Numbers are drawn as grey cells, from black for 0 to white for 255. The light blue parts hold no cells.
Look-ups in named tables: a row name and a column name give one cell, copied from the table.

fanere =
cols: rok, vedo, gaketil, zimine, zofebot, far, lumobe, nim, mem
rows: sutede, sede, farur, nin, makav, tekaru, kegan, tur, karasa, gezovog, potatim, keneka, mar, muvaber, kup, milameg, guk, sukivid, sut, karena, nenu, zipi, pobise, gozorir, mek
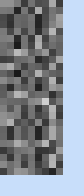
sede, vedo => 117
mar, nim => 154
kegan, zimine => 116
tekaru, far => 166
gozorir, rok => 137
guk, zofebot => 115

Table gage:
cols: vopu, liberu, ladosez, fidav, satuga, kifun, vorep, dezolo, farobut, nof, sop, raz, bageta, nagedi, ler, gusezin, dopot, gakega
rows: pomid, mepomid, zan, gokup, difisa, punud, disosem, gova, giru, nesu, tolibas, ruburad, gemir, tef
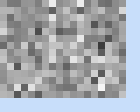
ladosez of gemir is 223
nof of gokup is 175
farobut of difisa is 94
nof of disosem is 170
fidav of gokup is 143
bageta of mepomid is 144
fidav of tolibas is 170
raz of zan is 209
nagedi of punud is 127
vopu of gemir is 175
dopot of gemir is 150
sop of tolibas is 188

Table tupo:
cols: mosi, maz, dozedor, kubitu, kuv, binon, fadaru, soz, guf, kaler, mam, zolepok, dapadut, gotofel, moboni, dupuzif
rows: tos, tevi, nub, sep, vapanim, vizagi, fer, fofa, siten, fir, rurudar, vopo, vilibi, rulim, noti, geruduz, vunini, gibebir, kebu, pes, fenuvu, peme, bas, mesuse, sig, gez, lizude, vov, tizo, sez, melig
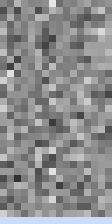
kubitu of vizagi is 114
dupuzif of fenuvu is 122
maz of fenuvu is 143
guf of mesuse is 129
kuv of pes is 132
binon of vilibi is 112
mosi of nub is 111
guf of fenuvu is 167
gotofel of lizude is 121
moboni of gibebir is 156
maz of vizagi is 95
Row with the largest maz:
rurudar

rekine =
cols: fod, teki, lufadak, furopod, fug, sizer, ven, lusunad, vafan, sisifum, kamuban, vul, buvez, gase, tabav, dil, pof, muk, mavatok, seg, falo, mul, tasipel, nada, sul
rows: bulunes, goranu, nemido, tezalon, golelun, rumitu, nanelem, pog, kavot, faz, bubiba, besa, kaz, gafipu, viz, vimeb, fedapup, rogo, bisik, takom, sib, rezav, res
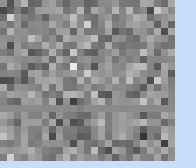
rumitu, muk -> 142
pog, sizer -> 102
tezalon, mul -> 155
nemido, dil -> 152
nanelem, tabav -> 111
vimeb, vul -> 129
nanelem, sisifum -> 124
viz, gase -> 159
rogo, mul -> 147
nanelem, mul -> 159
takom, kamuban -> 121
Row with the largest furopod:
bulunes

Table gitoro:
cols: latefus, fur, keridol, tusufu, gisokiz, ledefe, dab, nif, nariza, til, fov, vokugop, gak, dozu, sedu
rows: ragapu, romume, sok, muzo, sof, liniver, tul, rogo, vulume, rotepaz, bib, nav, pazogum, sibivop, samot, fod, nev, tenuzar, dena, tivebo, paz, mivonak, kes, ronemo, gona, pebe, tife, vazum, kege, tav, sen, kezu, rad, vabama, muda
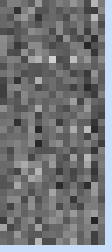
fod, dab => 100
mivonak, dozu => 52
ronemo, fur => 107
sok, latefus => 103
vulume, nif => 209
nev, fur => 110

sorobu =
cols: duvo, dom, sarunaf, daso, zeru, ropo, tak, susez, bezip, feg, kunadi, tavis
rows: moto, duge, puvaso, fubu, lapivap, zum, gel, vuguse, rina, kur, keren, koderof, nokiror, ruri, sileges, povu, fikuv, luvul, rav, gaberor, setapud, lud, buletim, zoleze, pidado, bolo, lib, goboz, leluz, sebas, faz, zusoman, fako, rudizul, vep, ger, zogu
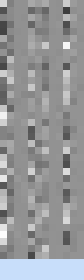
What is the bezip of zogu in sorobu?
147
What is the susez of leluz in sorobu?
146
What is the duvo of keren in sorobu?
205
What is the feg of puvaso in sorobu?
186
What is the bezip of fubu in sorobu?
149
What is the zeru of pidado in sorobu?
209
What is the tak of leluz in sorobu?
131
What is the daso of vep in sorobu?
148
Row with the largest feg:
gel

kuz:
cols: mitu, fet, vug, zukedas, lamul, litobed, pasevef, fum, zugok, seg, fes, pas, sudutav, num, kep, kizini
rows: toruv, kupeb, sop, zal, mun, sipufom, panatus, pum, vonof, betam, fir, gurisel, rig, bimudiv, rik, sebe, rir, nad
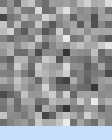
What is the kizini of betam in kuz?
108
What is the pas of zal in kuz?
91
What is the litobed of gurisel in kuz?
102
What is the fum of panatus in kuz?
136
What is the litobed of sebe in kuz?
80
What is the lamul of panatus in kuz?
187
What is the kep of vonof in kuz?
111
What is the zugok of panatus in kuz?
159
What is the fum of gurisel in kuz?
132
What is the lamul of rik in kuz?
167
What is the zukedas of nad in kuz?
153
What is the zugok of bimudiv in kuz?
139
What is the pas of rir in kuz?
137
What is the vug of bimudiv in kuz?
123
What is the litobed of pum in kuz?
75

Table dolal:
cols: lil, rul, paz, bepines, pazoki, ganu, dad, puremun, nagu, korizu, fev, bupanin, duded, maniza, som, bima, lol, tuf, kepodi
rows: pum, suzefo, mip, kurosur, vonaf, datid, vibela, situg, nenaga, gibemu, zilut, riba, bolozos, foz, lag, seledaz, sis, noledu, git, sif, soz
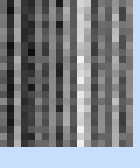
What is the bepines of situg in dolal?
61
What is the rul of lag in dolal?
59
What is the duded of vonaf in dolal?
168
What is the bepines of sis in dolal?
49
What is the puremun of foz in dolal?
138
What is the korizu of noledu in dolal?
173
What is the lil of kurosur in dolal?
118
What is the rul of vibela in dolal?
17
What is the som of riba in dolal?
148
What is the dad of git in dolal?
97
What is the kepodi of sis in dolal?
134
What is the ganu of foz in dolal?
100
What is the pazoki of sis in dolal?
67

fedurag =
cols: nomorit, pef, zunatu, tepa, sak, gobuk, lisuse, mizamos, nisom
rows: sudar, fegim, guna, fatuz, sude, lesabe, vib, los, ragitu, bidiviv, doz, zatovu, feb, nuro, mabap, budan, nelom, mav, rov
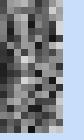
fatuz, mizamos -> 60
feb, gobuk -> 32
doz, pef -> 51
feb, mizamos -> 116
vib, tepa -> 155
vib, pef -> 141

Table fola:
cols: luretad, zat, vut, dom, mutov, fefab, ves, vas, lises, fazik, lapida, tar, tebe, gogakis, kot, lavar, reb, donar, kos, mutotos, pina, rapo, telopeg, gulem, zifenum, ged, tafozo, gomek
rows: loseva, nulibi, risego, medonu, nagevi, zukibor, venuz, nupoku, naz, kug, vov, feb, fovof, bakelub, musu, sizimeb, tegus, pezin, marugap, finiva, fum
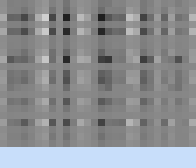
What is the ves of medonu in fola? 151
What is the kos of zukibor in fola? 144
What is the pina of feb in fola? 96
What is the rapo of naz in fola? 94
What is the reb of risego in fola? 105
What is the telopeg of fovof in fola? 145
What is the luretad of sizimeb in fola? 141
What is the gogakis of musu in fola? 130
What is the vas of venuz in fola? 127
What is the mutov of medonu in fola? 131
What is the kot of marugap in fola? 122
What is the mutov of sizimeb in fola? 132

